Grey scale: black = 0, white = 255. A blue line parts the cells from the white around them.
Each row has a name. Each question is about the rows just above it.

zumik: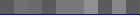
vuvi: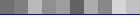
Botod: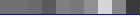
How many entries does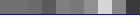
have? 10
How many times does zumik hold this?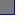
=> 2

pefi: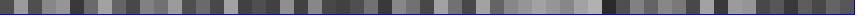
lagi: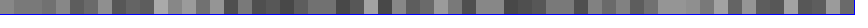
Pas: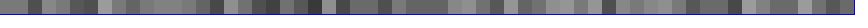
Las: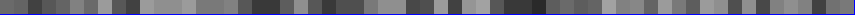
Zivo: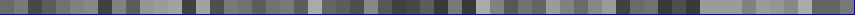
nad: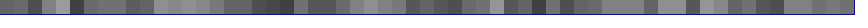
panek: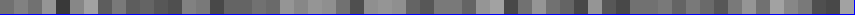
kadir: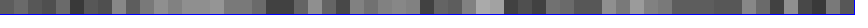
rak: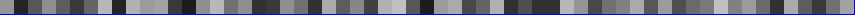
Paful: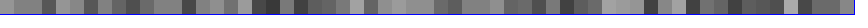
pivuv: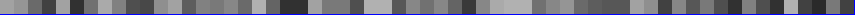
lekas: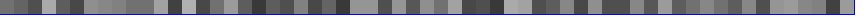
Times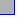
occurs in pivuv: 6
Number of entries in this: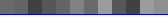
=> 12
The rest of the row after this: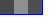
[ 79 135  87 155  93 113 135 113  93 135  79 149 155 135 129  65 155]
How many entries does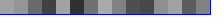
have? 15
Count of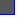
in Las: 5

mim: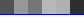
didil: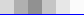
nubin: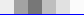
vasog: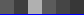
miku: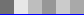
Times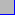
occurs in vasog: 0
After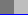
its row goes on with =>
[225 251]
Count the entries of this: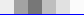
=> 6
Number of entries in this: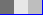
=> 3
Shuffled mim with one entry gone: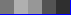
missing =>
[184]
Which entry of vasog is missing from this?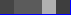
[55]

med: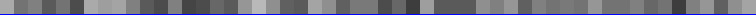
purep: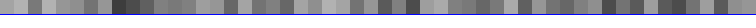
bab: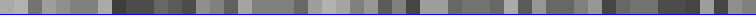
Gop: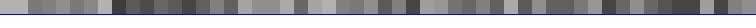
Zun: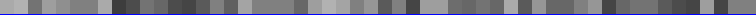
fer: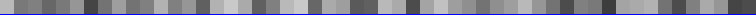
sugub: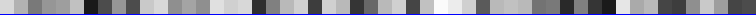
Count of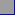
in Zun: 5
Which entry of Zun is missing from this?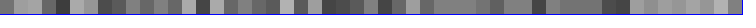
[109]
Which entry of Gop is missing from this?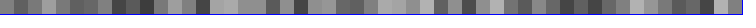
[84]
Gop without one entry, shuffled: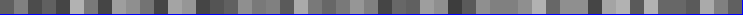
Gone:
[136]
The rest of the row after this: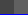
[128  96 164 143 143 170 103 164 178 128 121 143  90 128  69 158 150 115
 103 128  96 170  90 143  96  96 121 150  69 103 143 103  84  69  69 158
  69 128 143]

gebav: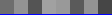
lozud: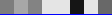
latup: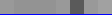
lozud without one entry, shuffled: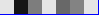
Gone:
[167]
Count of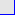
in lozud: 3
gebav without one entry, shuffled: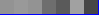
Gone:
[84]
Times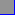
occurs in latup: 3
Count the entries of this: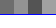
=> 4

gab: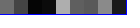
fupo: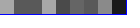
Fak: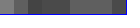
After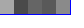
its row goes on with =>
[25]
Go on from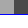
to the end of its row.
[101  89 138  25]
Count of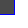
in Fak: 3
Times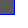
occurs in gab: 1
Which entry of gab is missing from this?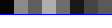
[11]
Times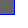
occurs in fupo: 1
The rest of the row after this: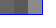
[25]

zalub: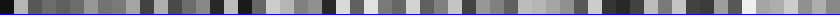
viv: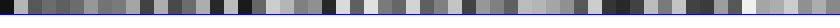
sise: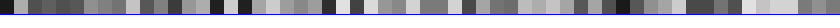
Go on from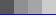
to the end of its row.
[ 73  73 115  80 225 196 211 211 122 144 122]
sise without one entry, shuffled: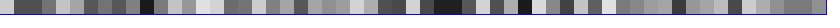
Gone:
[46]
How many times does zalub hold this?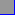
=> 2
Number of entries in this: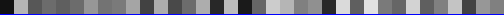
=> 36

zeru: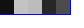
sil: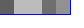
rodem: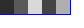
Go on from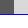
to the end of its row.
[ 68 175]
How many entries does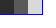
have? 3
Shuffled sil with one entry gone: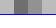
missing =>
[95]
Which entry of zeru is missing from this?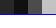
[188]
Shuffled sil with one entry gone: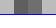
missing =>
[146]
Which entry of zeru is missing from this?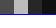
[195]
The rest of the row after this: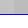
[39 76]

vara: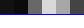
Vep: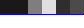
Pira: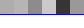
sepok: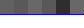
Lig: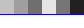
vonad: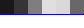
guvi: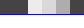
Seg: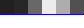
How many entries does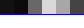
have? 6
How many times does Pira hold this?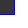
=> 1
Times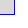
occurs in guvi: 1
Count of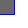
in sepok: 2
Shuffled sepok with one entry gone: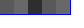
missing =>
[97]
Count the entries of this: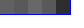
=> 5
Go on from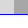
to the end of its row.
[68]

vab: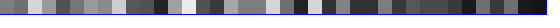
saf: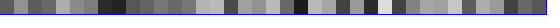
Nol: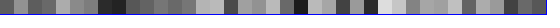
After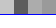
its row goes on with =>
[ 66 105  87]
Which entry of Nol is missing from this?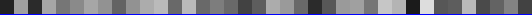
[192]

